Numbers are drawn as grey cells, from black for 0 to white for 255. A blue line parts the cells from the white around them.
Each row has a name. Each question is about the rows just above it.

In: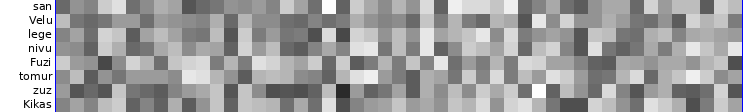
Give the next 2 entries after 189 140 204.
169 204
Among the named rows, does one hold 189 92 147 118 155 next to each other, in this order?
yes

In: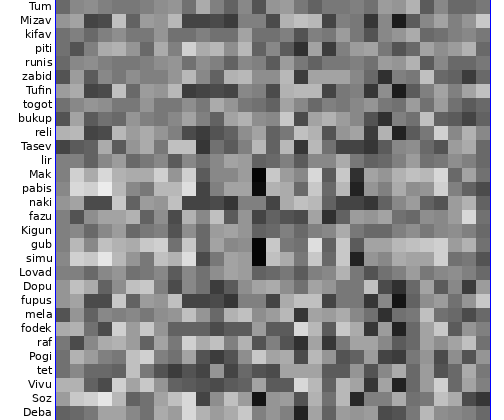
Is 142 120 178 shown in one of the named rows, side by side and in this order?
no
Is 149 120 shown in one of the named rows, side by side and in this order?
yes

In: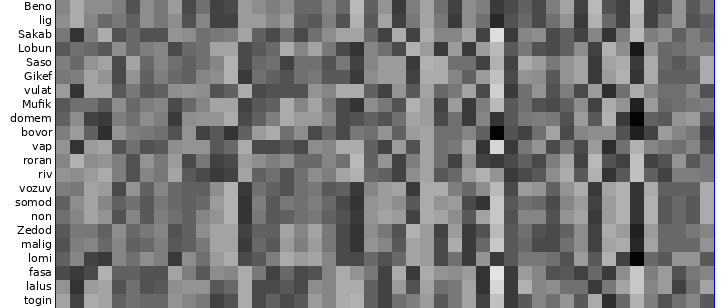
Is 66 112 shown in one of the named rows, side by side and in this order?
yes
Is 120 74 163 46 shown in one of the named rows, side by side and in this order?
no
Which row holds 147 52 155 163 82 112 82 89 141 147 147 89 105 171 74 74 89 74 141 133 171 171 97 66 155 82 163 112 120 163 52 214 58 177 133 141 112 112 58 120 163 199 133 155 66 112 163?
lalus

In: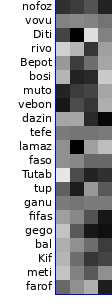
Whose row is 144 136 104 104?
faso
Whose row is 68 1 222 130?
Diti
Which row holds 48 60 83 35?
nofoz

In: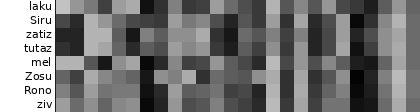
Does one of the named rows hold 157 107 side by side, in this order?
yes
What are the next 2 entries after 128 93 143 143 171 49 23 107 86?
128 64
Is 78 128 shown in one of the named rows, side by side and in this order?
no
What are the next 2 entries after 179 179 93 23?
128 93
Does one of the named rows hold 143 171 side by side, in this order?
yes
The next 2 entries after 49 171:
57 100

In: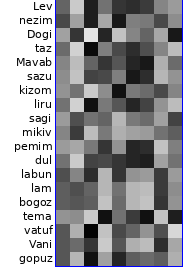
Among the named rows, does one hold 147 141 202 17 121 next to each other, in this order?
no
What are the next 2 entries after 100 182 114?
182 188
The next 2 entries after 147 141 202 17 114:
59 17
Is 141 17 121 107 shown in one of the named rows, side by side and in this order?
yes
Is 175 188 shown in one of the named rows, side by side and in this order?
yes
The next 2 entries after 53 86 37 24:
175 107
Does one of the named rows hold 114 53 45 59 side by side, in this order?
yes

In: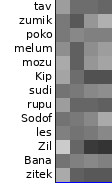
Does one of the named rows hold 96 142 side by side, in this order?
yes
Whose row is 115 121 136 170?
Sodof
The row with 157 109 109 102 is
tav

